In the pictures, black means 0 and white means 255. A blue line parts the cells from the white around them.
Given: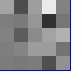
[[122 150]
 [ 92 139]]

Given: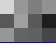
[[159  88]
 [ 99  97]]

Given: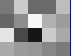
[[141 246]
 [ 73  22]]

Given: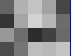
[[165 210]
 [109  44]]

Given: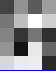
[[190 254]
 [ 52 117]]

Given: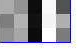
[[178  17]
 [166  11]]

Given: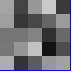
[[ 55  71]
 [118 131]]

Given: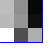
[[149  16]
 [ 79 175]]

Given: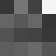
[[ 88 103]
 [ 68  66]]
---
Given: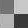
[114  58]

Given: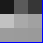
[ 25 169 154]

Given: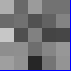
[175 113 129 134 148]

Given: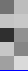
[114 200]

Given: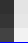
[ 48 231]

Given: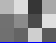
[183 139 207]

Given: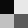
[ 9 91]

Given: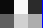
[ 10 209]
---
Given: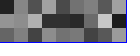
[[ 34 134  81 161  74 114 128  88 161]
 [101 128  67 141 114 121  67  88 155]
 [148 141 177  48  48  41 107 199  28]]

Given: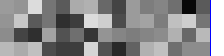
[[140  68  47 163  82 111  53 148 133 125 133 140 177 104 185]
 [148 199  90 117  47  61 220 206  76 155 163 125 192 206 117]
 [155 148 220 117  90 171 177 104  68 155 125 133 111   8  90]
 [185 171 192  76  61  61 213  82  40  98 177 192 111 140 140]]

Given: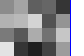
[[122  88 172 114 198]
 [140 164  95 102  53]
 [178 185 212  82 148]
 [227  53  31  67 156]]

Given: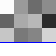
[[100 170 184  43]
 [198 121 133 212]
 [252 154 108 140]]

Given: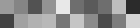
[[ 66 161 177 184 118 197 139  74 125 213]
 [155 133  82 147 232 110  90 110 190  43]]

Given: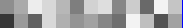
[[ 55 154  97 216 176 148 162 134 111 243 191  83 162]
 [142 170 237 216 183 126 210 222 134 204 105 243 197]]

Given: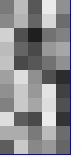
[[ 93 201 136 152 101]
 [122 187  87 234 144]
 [129 201 166 221  80]
 [136 179 101 215 108]
 [144 201 152 227  65]
 [160 221 144  80  44]
 [172 172 122 187 108]
 [187 101  73 152 166]
 [194  73  87 114 144]
 [209  80  31 114 129]
 [221  93  73 234  51]]

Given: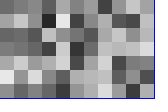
[[102 108  86 192 143 116  86 169 198 143 184]
 [108 124 136  94 169 130 155  66 149 198 163]
 [124 116 102  66 204  53 108 192 184 192 219]
 [143 102 130 102  60 149 176 219 155  60 176]
 [163 198 143  39 232  66 136 176  86  73 192]
 [169 204 155 176 211  73 163 211  73 124 130]
 [232 149 219 136  94 176 184 192  94 143  79]]
